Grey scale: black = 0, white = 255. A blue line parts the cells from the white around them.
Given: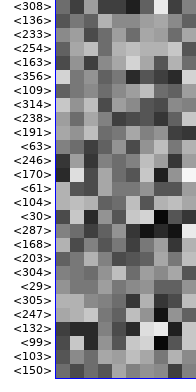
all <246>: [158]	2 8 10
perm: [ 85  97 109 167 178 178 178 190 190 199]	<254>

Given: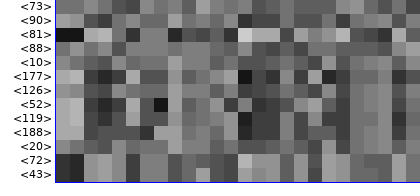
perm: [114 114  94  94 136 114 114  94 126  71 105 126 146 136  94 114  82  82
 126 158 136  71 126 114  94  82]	<20>
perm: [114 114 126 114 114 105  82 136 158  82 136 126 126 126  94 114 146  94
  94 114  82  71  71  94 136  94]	<20>
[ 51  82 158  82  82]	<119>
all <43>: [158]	4 11 14 20 25
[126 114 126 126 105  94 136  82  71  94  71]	<88>

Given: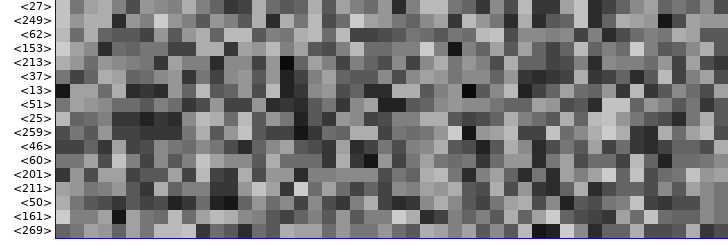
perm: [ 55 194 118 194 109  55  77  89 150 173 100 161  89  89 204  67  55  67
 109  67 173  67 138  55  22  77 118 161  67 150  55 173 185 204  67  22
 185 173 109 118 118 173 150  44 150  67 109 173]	<259>
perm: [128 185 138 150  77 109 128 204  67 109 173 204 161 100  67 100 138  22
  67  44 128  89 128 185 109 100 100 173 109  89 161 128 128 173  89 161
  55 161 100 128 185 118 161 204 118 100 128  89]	<153>
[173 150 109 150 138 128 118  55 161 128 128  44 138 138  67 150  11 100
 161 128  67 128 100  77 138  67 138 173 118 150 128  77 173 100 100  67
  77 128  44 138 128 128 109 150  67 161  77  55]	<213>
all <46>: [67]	1 2 6 23 40 44

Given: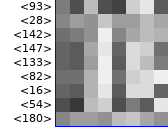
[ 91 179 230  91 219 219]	<16>
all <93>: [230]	7
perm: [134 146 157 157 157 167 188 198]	<28>
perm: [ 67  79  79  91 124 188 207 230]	<93>
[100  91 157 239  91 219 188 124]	<133>
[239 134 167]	<142>
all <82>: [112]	1 2 5

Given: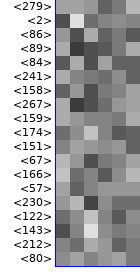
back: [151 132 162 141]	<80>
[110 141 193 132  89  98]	<174>
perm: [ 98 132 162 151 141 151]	<151>
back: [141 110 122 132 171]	<241>
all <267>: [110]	4
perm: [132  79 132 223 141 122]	<143>

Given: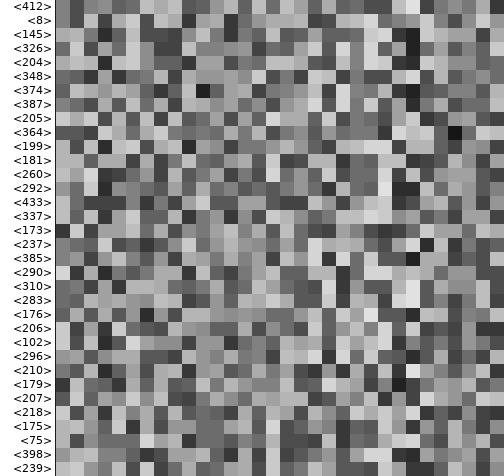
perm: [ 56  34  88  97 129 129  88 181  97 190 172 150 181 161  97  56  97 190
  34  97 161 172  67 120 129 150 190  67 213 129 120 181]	<374>
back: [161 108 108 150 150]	<175>
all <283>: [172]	5 15 17 23
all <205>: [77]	4 13 21 24 28
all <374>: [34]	11 26

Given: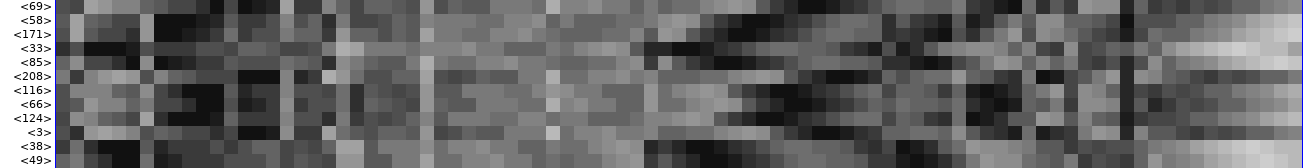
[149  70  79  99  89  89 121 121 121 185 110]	<3>
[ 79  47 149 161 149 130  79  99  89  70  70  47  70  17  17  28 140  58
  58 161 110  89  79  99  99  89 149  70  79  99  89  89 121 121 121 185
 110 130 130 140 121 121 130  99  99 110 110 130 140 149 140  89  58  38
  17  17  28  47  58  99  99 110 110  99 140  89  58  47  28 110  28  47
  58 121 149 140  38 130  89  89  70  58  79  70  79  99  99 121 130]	<3>
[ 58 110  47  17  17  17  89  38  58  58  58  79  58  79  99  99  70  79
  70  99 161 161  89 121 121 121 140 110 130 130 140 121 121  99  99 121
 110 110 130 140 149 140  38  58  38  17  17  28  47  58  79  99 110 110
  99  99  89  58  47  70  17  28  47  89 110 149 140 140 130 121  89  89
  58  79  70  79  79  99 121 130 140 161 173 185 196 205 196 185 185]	<38>
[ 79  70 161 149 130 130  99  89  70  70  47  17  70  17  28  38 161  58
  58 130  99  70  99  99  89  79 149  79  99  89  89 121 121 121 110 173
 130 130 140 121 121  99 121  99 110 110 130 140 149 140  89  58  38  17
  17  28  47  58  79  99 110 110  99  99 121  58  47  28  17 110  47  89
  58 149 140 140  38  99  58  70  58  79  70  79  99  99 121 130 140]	<69>
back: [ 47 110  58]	<38>
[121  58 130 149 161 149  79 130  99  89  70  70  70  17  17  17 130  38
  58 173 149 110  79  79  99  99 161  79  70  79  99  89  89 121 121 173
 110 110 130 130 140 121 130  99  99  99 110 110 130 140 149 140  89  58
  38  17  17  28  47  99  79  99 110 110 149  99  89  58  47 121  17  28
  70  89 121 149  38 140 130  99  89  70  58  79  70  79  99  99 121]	<208>

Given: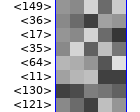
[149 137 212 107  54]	<17>
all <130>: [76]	2

